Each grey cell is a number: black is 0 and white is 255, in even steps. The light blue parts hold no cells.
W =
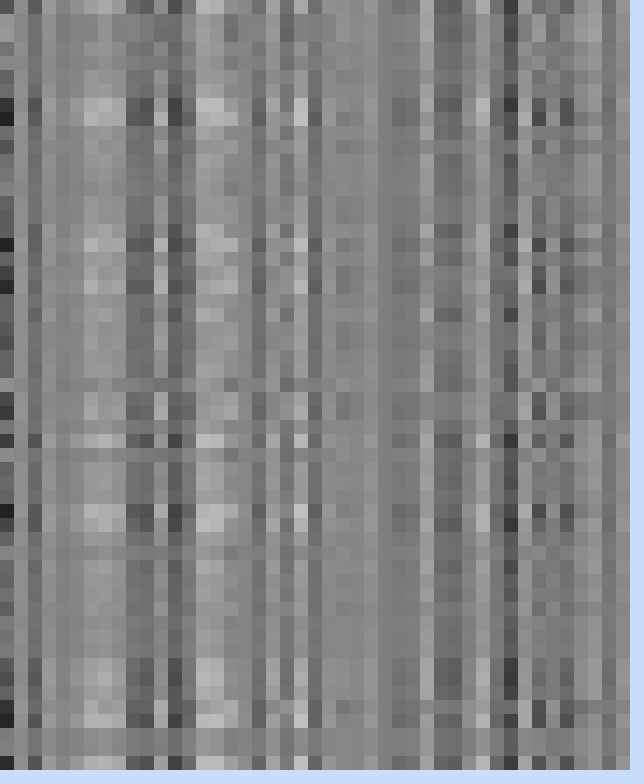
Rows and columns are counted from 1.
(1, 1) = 84
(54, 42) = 137
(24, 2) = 142
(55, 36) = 103
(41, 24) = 139
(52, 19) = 98
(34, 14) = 119
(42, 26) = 132
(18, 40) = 144
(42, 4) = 141
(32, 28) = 126
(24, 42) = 122
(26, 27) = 140
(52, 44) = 109
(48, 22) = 165
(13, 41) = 120
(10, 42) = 136
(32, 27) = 150
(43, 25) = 135
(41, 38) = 146
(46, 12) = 134
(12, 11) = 111
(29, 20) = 133
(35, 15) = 166
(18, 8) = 164
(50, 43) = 152
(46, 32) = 112
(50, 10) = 111
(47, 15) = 153
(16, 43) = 132
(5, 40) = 117
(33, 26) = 135
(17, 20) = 157
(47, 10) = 121
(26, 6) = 134
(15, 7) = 150
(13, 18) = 132
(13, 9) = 137
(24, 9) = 145
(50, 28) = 126

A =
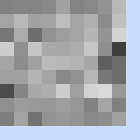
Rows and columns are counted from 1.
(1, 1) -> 130
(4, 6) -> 172
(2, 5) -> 189
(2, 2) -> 184
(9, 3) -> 114
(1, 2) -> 132
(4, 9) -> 62
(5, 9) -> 108
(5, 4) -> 187
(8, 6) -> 150
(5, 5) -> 183
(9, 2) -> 163
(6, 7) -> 182
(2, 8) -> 139
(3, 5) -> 157
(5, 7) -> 167
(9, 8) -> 141
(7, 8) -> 217
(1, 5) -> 162
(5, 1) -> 165

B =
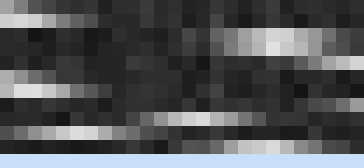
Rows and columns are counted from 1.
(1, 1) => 162
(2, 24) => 48
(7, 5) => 169
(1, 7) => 53
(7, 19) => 38
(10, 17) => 40
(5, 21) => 58
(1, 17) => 45
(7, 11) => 52
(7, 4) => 200
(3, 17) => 119
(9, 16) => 179
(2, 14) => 30
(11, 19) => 201
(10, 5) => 200
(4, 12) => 36
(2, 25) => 30
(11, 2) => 32
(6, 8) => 37
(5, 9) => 37
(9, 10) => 68
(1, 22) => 45
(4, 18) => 155
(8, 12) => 42
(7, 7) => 87
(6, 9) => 36
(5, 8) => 36
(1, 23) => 47
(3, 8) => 29
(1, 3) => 82
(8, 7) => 42
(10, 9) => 130
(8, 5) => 47
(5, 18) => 48
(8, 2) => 47
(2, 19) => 40
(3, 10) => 41

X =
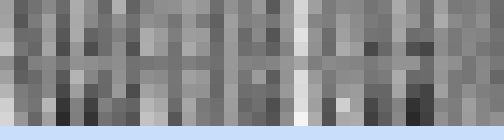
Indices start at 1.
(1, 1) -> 159
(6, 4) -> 133
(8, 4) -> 182
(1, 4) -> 136
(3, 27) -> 116
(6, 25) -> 139
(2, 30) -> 149
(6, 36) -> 103
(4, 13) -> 114
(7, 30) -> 81
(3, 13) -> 126
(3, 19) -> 137
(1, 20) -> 90
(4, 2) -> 117
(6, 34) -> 118
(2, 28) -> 116
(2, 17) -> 158
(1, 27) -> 116
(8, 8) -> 128
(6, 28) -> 123
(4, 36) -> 110
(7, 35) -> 127
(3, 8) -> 110
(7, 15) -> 146
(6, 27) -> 118
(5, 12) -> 121
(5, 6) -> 145
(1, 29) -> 170
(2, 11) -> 143
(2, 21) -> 152
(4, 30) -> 81
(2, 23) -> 133
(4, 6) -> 151
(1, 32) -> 158
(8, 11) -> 182
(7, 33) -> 121
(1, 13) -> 144
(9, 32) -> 144

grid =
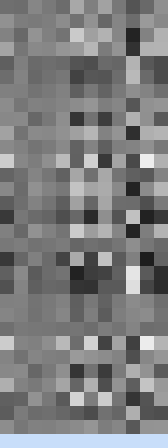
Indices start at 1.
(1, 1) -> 111
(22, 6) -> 95
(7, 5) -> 129
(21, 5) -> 102
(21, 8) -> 90
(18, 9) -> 117
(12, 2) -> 135
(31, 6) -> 139
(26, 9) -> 131
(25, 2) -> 132
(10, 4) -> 136
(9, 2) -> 137
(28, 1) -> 175
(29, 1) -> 96
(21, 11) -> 69
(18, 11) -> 118
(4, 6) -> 154
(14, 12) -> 182
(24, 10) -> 132
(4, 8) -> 123
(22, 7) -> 120
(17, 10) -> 36
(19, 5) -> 67
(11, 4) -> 123
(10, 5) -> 145
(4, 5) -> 149
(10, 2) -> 115
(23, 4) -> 122
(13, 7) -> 112
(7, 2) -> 127
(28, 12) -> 153
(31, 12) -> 148
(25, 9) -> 163
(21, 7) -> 50
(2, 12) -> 136
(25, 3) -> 128
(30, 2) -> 123

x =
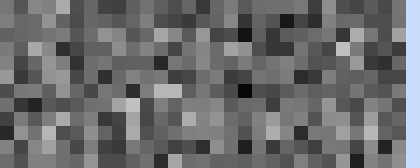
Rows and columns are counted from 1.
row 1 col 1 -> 118
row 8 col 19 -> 108
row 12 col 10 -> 97
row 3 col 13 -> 134
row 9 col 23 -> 84
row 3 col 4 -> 116
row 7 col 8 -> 118
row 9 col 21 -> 119
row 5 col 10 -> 97
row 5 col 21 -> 127
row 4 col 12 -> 108
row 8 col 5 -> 78
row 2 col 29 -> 115
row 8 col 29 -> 79
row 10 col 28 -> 99
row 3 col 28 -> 77
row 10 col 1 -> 40
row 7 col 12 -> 182
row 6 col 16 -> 123
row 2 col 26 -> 107
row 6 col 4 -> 146
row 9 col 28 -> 88
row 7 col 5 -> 146
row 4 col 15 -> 133
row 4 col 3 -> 168
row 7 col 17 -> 74
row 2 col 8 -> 98
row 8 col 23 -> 102
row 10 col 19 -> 125
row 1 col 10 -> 95
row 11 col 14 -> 79
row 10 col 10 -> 170
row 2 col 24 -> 129
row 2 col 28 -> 78
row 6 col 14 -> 70
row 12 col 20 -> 98
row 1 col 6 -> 79
